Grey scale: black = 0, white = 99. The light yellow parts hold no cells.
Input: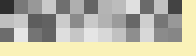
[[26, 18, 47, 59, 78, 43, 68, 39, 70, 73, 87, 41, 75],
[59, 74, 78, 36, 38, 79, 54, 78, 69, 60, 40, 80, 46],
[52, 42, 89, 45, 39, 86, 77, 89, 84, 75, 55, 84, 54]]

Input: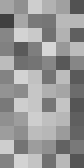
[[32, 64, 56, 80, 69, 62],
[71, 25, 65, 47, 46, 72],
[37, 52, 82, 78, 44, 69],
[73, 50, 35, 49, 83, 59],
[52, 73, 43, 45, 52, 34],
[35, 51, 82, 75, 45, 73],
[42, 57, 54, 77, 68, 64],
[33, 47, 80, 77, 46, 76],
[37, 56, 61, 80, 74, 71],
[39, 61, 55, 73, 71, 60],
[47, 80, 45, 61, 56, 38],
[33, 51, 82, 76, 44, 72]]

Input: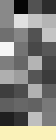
[[17, 53, 2, 32],
[70, 53, 87, 76],
[76, 43, 52, 32],
[34, 95, 45, 28],
[27, 49, 40, 70],
[23, 68, 61, 33],
[37, 24, 30, 69],
[47, 37, 40, 38],
[48, 12, 19, 74]]

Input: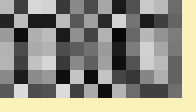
[[42, 72, 24, 84, 82, 22, 53, 29, 65, 10, 31, 78, 72],
[39, 14, 73, 10, 10, 73, 34, 62, 16, 82, 45, 10, 25],
[48, 60, 5, 68, 73, 10, 56, 26, 69, 3, 40, 71, 57],
[47, 69, 29, 66, 69, 30, 36, 44, 60, 11, 48, 81, 65],
[38, 70, 25, 75, 83, 22, 53, 37, 62, 6, 32, 80, 72],
[38, 53, 11, 54, 59, 6, 76, 5, 76, 27, 21, 52, 68],
[43, 34, 85, 30, 32, 85, 25, 66, 6, 70, 42, 25, 25]]

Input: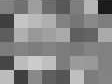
[[11, 50, 44, 61, 42, 34, 49, 70],
[49, 25, 76, 72, 68, 50, 46, 53],
[66, 36, 68, 59, 62, 66, 37, 39],
[50, 48, 51, 48, 51, 48, 47, 51],
[50, 27, 73, 79, 74, 48, 60, 59],
[51, 73, 25, 53, 37, 33, 74, 48]]

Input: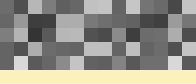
[[76, 42, 31, 71, 48, 37, 40, 75, 76, 39, 77, 45, 41, 28],
[46, 40, 59, 24, 25, 67, 67, 47, 43, 40, 38, 27, 25, 60],
[30, 49, 70, 20, 35, 71, 72, 32, 29, 54, 24, 42, 43, 67],
[76, 39, 32, 67, 42, 40, 39, 74, 74, 39, 74, 39, 42, 31],
[35, 39, 84, 35, 40, 54, 76, 38, 37, 51, 34, 43, 43, 84]]

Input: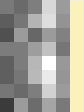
[[60, 47, 41, 49, 84],
[57, 36, 46, 70, 86],
[50, 31, 60, 40, 60],
[46, 48, 48, 61, 75],
[59, 37, 48, 71, 99],
[58, 37, 46, 72, 91],
[60, 46, 41, 49, 81],
[47, 23, 60, 42, 64]]
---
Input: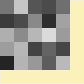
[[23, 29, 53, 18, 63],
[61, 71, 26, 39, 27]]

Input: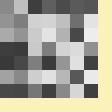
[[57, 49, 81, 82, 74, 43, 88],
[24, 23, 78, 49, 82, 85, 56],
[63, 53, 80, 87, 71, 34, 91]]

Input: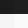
[[95, 97]]

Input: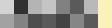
[[63, 51, 30, 35, 26, 52, 35]]

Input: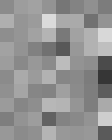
[[68, 58, 60, 85, 66, 66, 44, 57],
[63, 57, 50, 44, 34, 59, 69, 74],
[54, 66, 60, 69, 52, 53, 48, 21],
[60, 52, 55, 71, 70, 58, 49, 66],
[59, 54, 56, 70, 59, 58, 59, 35]]

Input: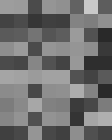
[[26, 29, 21, 25, 24, 51, 49, 56],
[55, 60, 29, 58, 56, 58, 55, 22],
[64, 63, 60, 63, 63, 32, 26, 35],
[48, 53, 65, 50, 49, 23, 28, 48],
[25, 28, 58, 28, 25, 55, 31, 26]]

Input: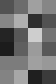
[[52, 68, 18, 32],
[11, 37, 60, 34],
[51, 65, 12, 23]]
